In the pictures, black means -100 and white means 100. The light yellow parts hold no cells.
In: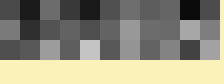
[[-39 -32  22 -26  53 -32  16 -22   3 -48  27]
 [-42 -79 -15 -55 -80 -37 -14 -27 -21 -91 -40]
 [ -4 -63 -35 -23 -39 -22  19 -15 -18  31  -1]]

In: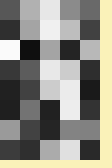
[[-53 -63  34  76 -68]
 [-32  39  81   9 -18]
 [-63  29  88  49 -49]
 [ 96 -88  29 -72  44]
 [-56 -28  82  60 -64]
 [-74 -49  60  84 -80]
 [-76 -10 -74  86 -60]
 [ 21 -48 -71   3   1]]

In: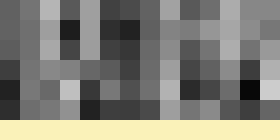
[[-64 -14  -6  14 -73 -51 -52 -42  24  -8   8 -33 -51 -21]
 [-24  -9  42 -30  25 -49 -41 -23  27 -30 -14  35   6   6]
 [-23 -13  24 -77  24 -63 -73 -25   3  -3  18  30  10  -7]
 [-27 -12  32 -46  23 -50 -57 -18   9 -33  -9  36 -10  20]
 [-51  -9   7   1 -19 -29 -50 -16  24 -45 -24   9 -52  38]
 [-73  -6 -18  50 -56  -6 -37 -12  40 -66 -45 -15 -94  60]]

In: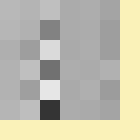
[[ 42  49 -59  35  33  29]
 [ 44  41  50  34  36  29]
 [ 43  39   2  34  35  24]
 [ 37  24  71  33  36  24]
 [ 40  50 -11  36  34  39]
 [ 40  25  80  33  37  22]]

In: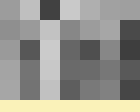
[[ 30 -10  51 -26  -5   1 -45]
 [ 22  50 -49  58  37  26  25]
 [ 12  21  52   6  22  30 -42]
 [ 21 -32  59 -20 -38   6 -51]
 [ 29  -9  57 -17 -16  -7 -30]]

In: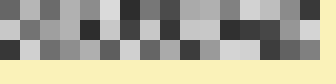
[[-57  63 -13  11  37 -26  63 -21  33 -53  21  66  64 -52 -23   0]
 [-20  43 -16  39  10  71 -65  -7 -41  33  38   1  65  49   9 -55]
 [ 57 -10  25  40 -65  57 -49  57 -58  55  57 -62 -53 -44  18  66]]

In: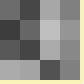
[[ 34  29 -36   0]
 [-15 -44  31   0]
 [-52 -20  50  17]
 [-31 -46  34   7]]

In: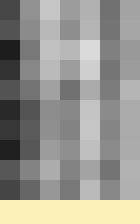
[[-46 -20  18  -6  45   6  38]
 [-44  14  55  22  39 -11  28]
 [-35   9  44  11  41  -9  30]
 [-77  -6  51  44  71   0  20]
 [-60   6  46  23  62  -8  22]
 [-35 -10  26 -11  34  -3  42]
 [-68 -34  10   7  53   9  33]
 [-57 -29  12   3  55   4  33]
 [-75 -32  22  12  50   9  34]
 [-32   3  35   3  28  -9  40]]

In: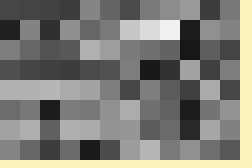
[[  4 -20 -52 -16 -80 -41  22  42  -4  13 -14 -32]
 [-45 -47 -48 -53   4 -21 -42  -5  10  20 -52  -6]
 [-74   3 -62  12 -20  -5  56  72  89 -78  13   2]
 [ -2 -19 -35 -31  38  23  -4 -13 -22 -82 -26 -47]
 [-38 -46 -50 -52 -42 -36  -2 -81 -61  27 -50  -1]
 [ 39  39  43  33  27  -1 -45  -1 -29 -50  34 -45]
 [-15  -6 -78  -3  -7  13  35 -13 -23 -78  -9  15]
 [ 28  37 -25  37  33  16  18 -28 -17 -69  30   1]]
